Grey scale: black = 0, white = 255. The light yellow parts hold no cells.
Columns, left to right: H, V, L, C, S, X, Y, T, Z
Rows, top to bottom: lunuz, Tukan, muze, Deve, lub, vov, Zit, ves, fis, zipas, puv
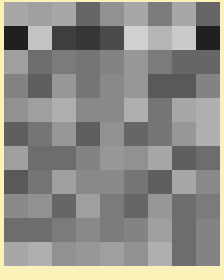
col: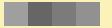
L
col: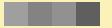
H
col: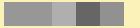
X
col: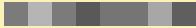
Y

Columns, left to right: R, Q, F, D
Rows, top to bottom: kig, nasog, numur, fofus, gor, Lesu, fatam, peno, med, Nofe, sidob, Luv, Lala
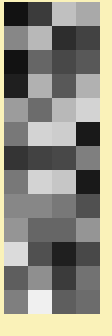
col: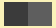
F
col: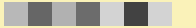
Q

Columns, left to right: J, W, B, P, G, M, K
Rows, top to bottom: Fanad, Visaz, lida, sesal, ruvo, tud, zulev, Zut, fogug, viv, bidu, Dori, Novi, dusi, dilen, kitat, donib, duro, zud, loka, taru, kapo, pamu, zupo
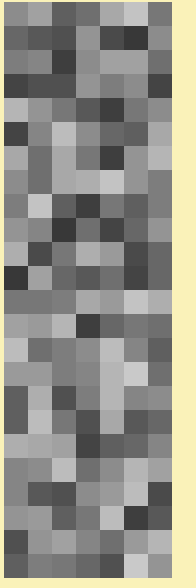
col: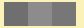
P
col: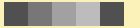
B
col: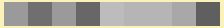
G
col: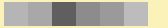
G

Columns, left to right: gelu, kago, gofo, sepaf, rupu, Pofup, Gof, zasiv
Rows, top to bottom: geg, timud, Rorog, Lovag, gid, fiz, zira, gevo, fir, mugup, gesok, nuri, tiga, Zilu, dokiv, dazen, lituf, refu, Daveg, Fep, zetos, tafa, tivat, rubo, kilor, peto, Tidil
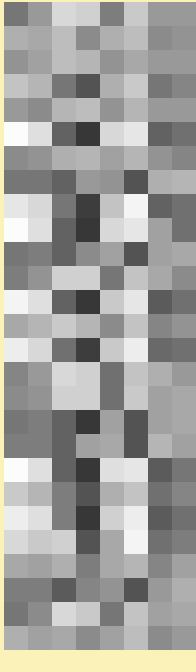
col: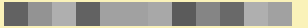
Gof
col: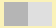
kago
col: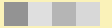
kago
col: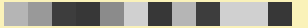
sepaf
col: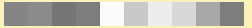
gelu
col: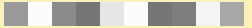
gelu

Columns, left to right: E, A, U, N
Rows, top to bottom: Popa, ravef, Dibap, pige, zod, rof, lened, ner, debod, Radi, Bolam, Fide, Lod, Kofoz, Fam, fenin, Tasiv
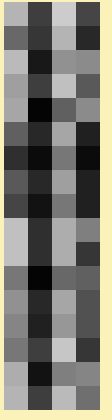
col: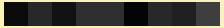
A
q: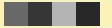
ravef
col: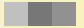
E
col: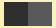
E
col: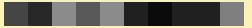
N
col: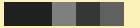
N

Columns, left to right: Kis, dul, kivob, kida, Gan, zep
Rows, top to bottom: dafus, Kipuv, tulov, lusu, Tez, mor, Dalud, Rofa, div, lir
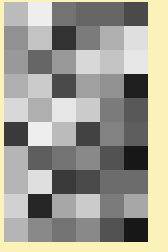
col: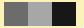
zep
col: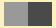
kivob
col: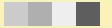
dul
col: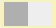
dul
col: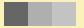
Gan
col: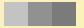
Gan

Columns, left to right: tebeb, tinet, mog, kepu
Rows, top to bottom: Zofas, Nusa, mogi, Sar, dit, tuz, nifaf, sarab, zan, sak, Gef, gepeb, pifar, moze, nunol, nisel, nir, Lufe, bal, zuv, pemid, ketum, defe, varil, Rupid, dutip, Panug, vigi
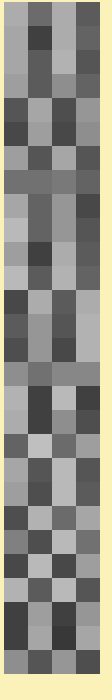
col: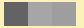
tebeb
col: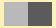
tinet
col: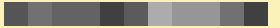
tinet
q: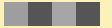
nifaf
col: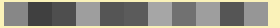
kepu
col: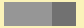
tinet
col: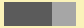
tinet

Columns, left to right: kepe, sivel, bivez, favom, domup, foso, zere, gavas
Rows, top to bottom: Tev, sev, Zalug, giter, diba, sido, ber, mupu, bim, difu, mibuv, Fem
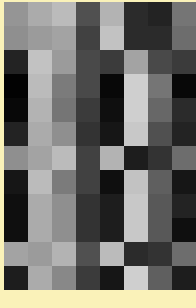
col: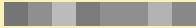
bivez
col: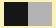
domup
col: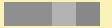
bivez
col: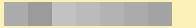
sivel
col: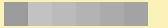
sivel

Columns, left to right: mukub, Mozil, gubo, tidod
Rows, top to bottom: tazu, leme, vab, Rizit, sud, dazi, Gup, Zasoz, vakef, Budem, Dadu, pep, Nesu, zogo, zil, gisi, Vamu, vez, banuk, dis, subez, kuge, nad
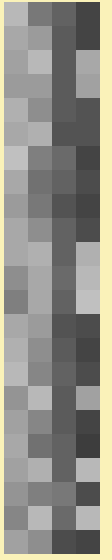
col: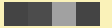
tidod
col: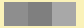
mukub
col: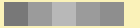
Mozil
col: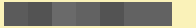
gubo
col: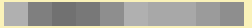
Mozil

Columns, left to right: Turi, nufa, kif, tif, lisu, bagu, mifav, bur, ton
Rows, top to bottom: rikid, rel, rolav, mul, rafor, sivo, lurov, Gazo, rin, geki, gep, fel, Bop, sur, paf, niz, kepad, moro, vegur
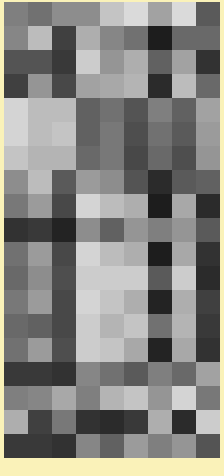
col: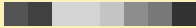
Turi
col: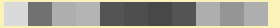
bagu
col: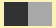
kif
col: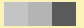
kif
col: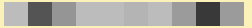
nufa
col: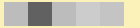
lisu

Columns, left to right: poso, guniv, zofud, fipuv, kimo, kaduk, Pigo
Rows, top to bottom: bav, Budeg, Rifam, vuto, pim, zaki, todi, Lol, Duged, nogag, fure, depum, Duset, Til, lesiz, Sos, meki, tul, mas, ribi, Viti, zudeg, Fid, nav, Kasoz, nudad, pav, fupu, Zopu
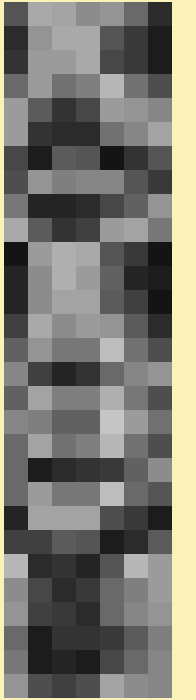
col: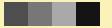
poso
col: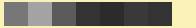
zofud
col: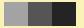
fipuv
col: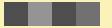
Pigo
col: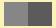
kaduk

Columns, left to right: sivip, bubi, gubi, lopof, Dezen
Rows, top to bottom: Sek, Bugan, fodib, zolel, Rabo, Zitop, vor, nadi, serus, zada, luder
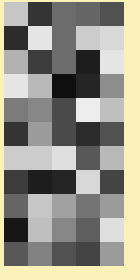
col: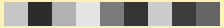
sivip
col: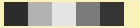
sivip
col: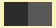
lopof

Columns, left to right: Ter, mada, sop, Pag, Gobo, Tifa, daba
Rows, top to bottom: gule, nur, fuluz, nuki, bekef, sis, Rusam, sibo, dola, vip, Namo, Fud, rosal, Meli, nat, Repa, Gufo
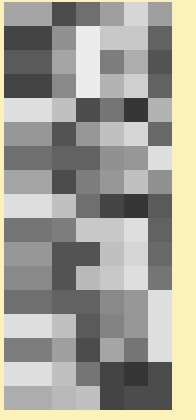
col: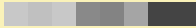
Gobo
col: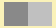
sop

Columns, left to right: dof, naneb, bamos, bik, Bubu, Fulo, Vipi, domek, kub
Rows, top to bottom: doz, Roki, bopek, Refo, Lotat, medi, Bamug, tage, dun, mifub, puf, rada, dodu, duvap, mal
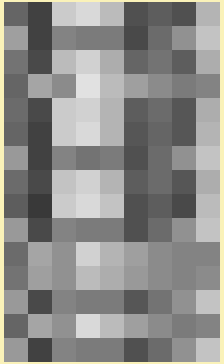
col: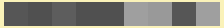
Fulo
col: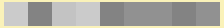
bamos

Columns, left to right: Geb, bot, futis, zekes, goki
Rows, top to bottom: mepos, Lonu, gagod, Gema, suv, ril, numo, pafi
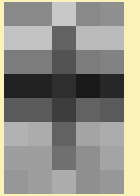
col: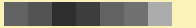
futis
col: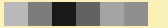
zekes
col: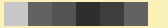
futis
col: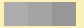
goki
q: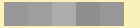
pafi
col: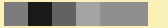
zekes

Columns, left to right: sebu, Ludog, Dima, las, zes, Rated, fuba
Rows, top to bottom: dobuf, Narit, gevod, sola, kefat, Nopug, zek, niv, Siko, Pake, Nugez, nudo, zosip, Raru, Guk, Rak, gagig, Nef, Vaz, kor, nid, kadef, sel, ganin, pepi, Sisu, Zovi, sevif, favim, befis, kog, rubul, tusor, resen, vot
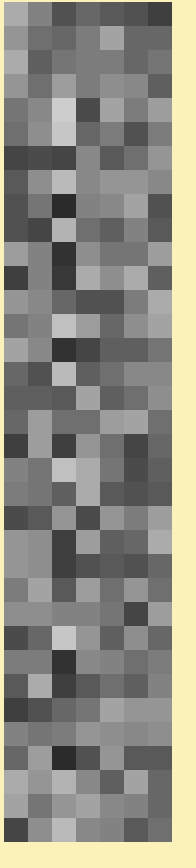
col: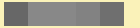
las
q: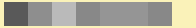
niv
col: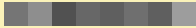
zes
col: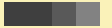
Dima
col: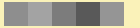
zes
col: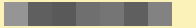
zes
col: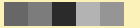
Dima

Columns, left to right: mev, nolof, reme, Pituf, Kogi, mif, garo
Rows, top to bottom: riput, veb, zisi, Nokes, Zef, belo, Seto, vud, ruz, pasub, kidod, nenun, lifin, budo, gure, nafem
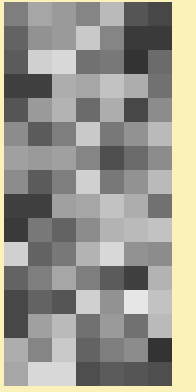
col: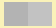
garo
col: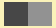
mif
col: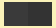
mif
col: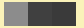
mev
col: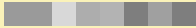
reme

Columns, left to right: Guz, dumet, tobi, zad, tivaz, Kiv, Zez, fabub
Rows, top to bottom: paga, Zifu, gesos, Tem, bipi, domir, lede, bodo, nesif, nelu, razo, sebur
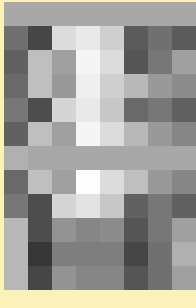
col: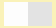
zad
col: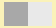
zad

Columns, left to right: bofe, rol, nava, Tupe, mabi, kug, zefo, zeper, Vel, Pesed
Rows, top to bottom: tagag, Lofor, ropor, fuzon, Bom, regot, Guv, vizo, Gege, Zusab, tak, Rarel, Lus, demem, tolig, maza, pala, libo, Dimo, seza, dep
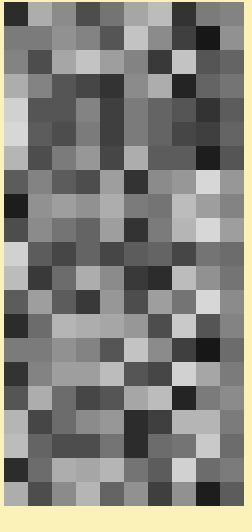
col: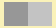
kug
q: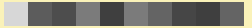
regot
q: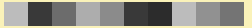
Rarel

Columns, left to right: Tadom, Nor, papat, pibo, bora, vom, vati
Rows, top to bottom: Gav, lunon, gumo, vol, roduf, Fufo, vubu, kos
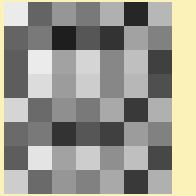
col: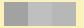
vom
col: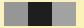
papat
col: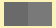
Nor
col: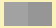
papat

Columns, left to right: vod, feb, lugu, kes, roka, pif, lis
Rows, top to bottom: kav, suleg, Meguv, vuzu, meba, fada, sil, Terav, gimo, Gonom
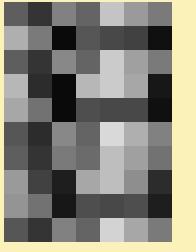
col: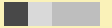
roka
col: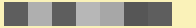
vod
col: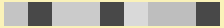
roka

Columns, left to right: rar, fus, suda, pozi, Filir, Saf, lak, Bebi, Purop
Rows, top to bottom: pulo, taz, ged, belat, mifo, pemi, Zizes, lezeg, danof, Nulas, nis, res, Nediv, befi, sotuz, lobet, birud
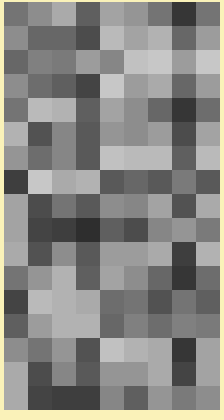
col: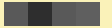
pozi
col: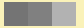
Saf

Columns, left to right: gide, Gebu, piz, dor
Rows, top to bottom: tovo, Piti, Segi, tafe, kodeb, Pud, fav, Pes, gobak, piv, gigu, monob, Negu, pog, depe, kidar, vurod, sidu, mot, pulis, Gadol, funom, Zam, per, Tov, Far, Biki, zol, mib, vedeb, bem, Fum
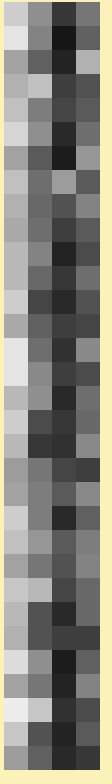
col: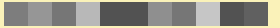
Gebu
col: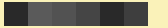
piz
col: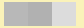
gide
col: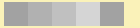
gide
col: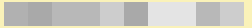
gide
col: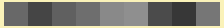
Gebu

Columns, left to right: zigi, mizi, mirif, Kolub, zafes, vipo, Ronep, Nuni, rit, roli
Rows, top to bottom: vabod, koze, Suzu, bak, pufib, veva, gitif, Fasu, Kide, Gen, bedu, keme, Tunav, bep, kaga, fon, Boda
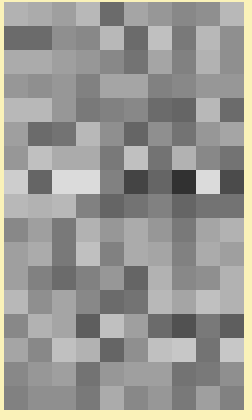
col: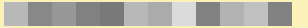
Kolub
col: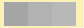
Ronep
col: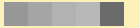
Ronep
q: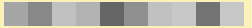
kaga
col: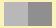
roli
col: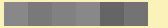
Nuni
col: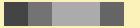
vipo

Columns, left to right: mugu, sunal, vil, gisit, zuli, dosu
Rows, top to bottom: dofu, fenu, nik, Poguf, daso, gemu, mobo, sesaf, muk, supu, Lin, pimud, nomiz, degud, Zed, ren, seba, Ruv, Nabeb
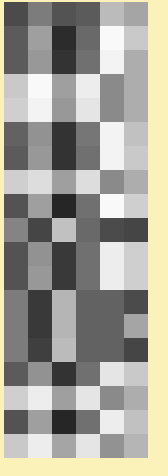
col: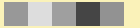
sunal
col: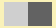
mugu
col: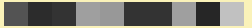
vil

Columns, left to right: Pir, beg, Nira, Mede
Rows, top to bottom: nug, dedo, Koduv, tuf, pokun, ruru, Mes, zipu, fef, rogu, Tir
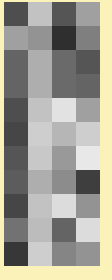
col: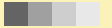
Mede
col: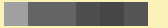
Pir
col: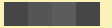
Pir
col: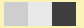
Mede
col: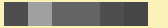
Pir

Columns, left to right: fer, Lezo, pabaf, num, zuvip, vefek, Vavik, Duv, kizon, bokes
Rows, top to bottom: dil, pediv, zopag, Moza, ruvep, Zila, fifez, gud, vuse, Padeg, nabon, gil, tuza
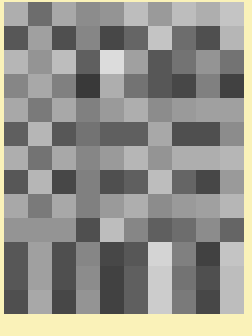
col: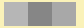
fer
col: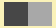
pabaf
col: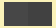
zuvip
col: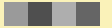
Duv
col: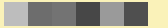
Duv

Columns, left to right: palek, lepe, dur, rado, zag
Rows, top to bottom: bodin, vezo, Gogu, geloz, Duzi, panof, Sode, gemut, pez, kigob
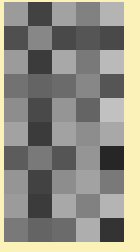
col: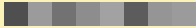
palek
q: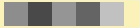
Duzi
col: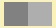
rado
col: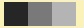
zag
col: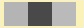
zag
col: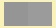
palek

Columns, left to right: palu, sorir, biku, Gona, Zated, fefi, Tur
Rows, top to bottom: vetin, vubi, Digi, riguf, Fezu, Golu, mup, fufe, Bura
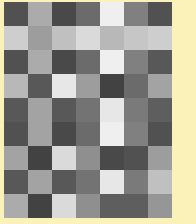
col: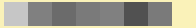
fefi
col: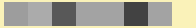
sorir
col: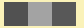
palu
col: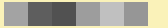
Tur

